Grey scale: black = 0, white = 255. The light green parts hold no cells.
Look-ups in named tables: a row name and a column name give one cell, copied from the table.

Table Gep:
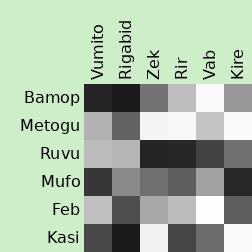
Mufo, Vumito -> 55
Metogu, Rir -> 247
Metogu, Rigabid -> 98
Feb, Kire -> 95
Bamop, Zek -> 115
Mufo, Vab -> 162
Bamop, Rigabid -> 26
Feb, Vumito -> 192
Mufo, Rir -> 94
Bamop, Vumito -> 36
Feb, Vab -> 254
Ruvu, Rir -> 39
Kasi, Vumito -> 72
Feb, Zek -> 168
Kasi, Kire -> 250
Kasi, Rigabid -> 26
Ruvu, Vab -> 67
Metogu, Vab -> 196
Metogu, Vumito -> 177

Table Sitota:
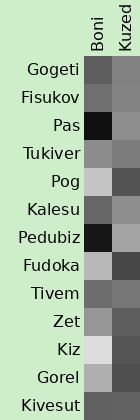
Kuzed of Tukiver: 124
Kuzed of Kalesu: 141
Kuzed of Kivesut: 98
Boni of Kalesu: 102
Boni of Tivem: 109
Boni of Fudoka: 184
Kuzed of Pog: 83
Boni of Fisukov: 111
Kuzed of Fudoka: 71
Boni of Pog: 196
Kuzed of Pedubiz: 164
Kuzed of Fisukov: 131
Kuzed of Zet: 94
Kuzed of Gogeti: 129
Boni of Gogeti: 94
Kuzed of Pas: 141
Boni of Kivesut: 97
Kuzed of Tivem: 119
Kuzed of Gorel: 79
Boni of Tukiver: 140

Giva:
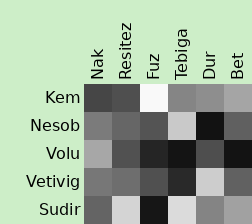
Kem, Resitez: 79
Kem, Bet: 165
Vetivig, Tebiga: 41
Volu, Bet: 19
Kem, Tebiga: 133
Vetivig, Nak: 119
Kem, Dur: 142

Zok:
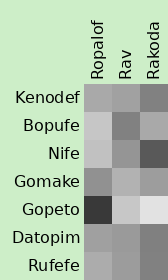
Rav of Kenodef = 161
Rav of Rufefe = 156
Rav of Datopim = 154
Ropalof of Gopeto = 57
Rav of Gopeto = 199
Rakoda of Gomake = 157
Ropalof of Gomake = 145
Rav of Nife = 149
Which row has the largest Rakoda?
Gopeto

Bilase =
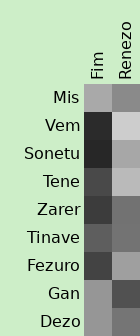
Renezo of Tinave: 115
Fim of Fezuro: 67
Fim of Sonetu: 39
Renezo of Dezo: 117
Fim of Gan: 150
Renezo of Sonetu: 167
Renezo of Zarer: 114
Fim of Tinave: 94
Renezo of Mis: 138
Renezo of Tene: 186
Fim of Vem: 43
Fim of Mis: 169
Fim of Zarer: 60

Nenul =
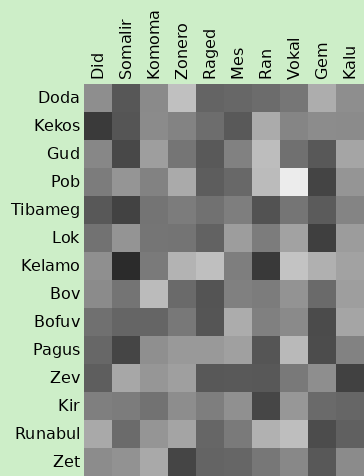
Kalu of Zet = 139
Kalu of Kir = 102
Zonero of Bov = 106
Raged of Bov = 84
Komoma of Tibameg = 116
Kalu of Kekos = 139
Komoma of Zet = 169
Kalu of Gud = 165
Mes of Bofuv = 172

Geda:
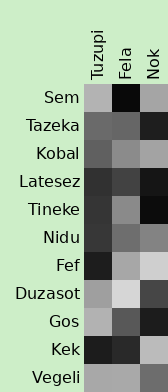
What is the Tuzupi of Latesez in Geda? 49
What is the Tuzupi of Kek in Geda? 28
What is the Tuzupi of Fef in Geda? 29
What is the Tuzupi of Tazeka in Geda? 106
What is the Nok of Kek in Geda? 187
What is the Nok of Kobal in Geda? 163
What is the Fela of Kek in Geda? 41
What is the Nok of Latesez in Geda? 21
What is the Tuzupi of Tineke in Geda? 53

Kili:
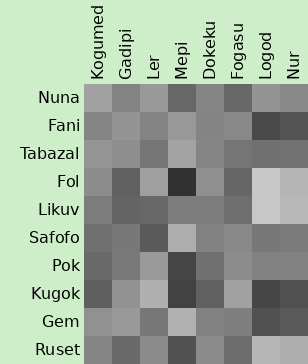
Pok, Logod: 129
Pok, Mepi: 70
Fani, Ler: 131
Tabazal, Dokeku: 133
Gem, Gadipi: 153
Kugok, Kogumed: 95
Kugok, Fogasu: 161
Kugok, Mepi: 66
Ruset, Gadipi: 105

